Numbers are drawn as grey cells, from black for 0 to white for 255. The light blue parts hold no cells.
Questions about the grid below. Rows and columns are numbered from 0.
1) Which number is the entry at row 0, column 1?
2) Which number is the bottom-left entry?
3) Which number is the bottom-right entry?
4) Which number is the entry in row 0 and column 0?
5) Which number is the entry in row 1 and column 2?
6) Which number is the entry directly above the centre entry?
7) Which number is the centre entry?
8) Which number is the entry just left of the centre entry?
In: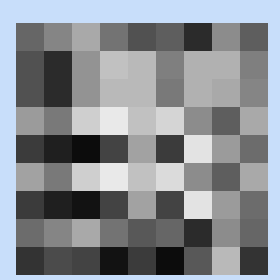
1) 133
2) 51
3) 51
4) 102
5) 147
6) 193
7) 162
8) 67

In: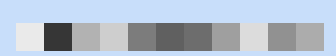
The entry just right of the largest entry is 54
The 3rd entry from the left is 178

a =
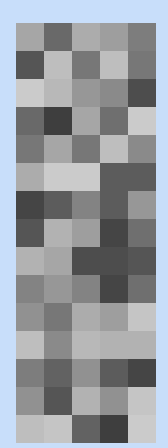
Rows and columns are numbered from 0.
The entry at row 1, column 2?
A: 119
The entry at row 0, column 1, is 105
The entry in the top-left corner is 166
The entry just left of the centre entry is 178
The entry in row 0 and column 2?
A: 172
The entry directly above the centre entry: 131
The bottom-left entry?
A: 190
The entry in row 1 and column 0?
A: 85
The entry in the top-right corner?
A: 125
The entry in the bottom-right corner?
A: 203
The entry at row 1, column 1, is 190
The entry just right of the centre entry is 69
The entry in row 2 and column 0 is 203
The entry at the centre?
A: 158

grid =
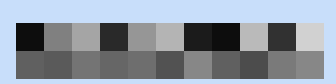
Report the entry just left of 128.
13
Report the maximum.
209
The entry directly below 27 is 135
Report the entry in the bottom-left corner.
96
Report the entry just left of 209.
49
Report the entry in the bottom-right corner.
135
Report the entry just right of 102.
110

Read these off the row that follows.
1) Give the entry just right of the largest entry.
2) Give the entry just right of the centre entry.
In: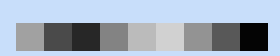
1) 147
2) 209

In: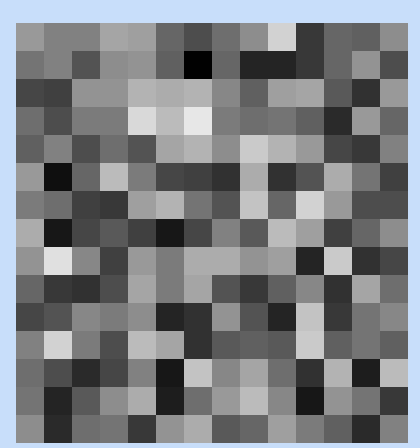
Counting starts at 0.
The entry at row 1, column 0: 116
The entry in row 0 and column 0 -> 153
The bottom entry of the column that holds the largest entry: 172
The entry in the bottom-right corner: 129
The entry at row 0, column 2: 129
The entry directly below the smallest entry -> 179
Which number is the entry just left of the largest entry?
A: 187
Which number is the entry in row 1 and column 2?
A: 83
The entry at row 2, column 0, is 70
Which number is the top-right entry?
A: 141
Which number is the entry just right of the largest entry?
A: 123
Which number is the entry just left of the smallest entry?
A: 96
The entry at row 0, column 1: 129
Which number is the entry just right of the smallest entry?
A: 102
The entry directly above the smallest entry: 77
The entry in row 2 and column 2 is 147

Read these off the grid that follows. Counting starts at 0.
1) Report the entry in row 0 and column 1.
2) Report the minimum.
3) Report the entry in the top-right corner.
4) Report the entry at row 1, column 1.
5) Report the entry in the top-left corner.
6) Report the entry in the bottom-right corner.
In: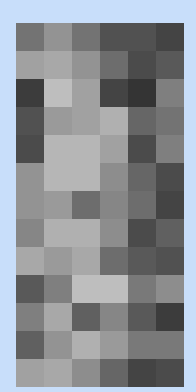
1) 147
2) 52
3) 68
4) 168
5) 115
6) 75

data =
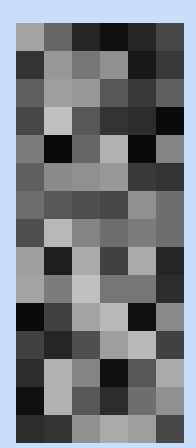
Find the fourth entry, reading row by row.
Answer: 16
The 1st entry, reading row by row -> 164
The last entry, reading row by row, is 71
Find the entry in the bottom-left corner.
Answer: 44
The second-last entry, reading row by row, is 158
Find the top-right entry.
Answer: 71
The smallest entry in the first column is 10
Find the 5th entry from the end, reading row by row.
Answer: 51
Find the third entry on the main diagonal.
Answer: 152
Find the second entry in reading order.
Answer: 103

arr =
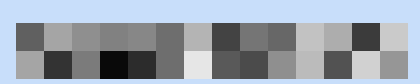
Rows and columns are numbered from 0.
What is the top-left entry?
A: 96
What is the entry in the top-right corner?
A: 202
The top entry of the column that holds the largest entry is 180
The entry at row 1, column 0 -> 165
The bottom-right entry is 150
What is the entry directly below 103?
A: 143
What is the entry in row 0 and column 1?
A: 165

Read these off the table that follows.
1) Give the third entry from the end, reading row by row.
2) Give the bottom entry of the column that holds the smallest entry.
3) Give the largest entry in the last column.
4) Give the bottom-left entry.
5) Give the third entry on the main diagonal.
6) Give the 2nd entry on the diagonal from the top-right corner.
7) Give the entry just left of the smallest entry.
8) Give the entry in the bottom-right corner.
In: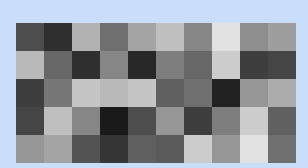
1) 150
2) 54
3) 172
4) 150
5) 197
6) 62
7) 134
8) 111

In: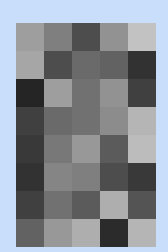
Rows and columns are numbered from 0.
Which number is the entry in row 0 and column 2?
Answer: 77
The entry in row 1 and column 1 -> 77
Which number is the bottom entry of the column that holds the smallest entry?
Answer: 98
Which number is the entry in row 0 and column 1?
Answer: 127
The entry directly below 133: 113
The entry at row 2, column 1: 158
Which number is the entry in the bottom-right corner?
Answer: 181
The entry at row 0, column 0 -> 158
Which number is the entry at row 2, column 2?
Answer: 113
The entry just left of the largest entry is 146

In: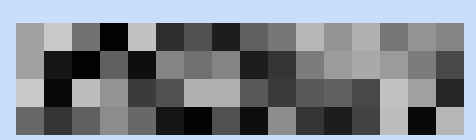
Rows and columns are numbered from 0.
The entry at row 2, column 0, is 201
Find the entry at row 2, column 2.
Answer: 188
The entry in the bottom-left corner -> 104
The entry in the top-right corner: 132
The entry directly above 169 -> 176
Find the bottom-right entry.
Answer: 182
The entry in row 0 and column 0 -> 161
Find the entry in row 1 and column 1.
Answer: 21
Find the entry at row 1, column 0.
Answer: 161
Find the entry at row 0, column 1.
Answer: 201
